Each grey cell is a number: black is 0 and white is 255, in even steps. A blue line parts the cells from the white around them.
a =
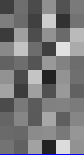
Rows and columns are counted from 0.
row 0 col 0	63
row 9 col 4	121
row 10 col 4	220
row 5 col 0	146
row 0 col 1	110
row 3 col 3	63
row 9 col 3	142
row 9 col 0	106
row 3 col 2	109
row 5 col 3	34
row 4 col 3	153
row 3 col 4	225
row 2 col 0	59
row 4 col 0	98
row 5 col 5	111
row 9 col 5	150
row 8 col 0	101
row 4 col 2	84

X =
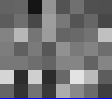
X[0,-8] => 99
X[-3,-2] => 99
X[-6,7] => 71
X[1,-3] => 84
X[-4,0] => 125
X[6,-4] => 173
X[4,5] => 133
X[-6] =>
[92, 111, 72, 158, 120, 84, 102, 71]
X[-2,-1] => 93
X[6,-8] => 101
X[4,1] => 120
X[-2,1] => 44
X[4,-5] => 100
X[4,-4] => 132
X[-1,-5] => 57
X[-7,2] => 21
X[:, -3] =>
[112, 84, 105, 122, 133, 227, 137]

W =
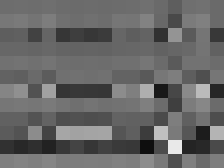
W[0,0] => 109
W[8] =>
[97, 97, 83, 99, 78, 81, 78, 80, 99, 97, 97, 75, 126, 96, 115, 77]
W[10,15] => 74
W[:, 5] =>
[107, 109, 62, 99, 109, 113, 56, 111, 81, 162, 68, 124]
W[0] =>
[109, 110, 109, 111, 108, 107, 108, 107, 108, 109, 112, 106, 94, 111, 113, 106]
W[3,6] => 100
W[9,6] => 164
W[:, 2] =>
[109, 116, 66, 101, 112, 106, 82, 118, 83, 140, 47, 127]
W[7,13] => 124
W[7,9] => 116
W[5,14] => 79
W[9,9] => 95
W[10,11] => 76
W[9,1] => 83
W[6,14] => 187
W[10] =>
[49, 40, 47, 34, 55, 68, 54, 65, 58, 56, 14, 76, 233, 36, 40, 74]
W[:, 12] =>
[94, 73, 148, 102, 90, 126, 71, 63, 126, 122, 233, 78]
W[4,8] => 112
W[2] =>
[94, 96, 66, 101, 54, 62, 55, 59, 102, 94, 99, 49, 148, 90, 117, 56]
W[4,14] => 114
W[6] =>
[133, 144, 82, 161, 53, 56, 55, 54, 140, 127, 174, 24, 71, 138, 187, 38]
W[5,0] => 98
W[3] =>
[103, 103, 101, 104, 100, 99, 100, 99, 102, 103, 104, 98, 102, 105, 116, 97]
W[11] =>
[127, 131, 127, 133, 124, 124, 125, 124, 128, 125, 140, 121, 78, 127, 106, 125]
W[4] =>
[113, 115, 112, 116, 110, 109, 110, 109, 112, 112, 118, 107, 90, 114, 114, 108]
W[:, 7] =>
[107, 109, 59, 99, 109, 113, 54, 112, 80, 165, 65, 124]
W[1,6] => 112
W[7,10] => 127
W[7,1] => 120

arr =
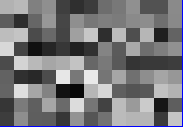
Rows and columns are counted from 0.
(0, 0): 178
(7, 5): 220
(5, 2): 40
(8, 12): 197
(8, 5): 147
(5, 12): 151
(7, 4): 106
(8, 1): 142
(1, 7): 127
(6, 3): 131
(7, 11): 22
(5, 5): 120
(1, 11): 111
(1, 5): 143
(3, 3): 38
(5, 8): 166
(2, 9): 78
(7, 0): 54
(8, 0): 61
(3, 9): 169
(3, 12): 145
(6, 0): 100
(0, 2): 128
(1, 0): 93
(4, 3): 166
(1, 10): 141
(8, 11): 58
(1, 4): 70
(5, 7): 117
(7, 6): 118
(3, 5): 33
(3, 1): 68
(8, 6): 85
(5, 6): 233

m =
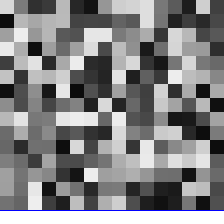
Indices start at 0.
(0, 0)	216
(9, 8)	217
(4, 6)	43
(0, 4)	185
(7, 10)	65
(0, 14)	207
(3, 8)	188
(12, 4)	51
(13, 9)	36
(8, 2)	120
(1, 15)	72
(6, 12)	46
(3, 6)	219
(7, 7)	217
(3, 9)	144
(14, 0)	114
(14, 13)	119
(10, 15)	13
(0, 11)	120
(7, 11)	200
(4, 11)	23
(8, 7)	104
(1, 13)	62
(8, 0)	184
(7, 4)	109
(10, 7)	178
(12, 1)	116
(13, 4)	156
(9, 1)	173
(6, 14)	16
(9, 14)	13
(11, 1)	108
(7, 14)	185
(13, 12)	26
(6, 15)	170
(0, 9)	211
